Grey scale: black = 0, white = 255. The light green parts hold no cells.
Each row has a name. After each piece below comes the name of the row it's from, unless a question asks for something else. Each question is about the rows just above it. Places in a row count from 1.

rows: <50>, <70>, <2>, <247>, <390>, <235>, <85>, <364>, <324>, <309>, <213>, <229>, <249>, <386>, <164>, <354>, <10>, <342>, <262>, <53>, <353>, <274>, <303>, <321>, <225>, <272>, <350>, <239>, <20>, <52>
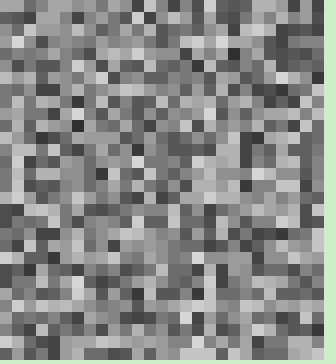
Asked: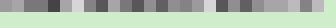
<309>
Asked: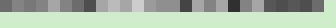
<390>

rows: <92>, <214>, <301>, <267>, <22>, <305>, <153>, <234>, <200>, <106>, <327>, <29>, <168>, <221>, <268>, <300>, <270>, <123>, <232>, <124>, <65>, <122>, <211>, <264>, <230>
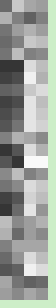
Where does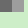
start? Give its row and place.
<124>, 2
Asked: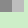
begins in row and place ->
<268>, 1
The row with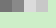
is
<300>
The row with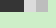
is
<305>
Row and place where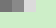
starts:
<300>, 1
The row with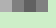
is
<214>
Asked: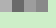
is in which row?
<124>

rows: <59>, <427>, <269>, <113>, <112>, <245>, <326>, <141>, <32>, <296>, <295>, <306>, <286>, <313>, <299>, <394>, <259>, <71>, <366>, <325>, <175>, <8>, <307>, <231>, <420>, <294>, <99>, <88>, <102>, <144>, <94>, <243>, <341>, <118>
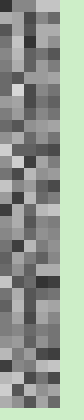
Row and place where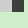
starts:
<313>, 2
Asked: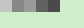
<394>
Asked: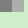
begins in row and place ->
<245>, 1
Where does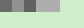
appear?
<307>

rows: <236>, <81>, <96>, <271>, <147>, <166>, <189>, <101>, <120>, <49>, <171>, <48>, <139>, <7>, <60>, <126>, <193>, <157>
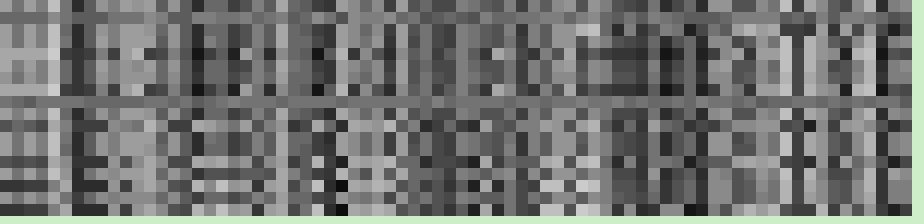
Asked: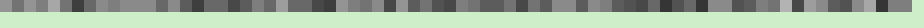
<193>
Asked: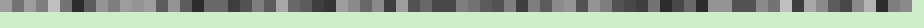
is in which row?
<236>

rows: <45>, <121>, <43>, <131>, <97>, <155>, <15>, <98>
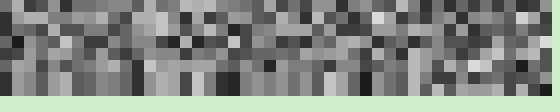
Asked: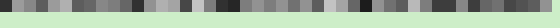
<15>
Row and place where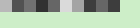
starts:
<121>, 27
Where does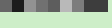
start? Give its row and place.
<15>, 30

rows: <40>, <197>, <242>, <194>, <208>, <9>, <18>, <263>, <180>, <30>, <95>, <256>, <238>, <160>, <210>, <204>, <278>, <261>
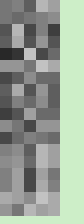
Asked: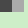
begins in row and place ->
<204>, 3
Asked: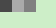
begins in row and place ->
<204>, 3

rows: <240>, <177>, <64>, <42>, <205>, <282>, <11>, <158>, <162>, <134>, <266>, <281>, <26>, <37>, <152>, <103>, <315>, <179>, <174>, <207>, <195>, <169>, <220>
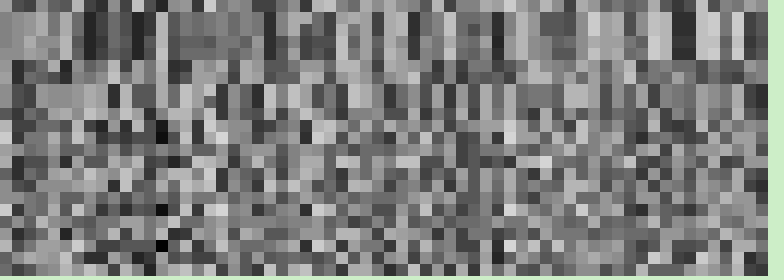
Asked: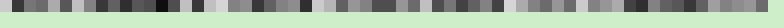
<179>
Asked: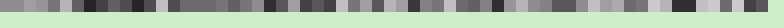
<205>
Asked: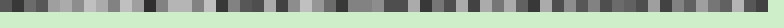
<134>

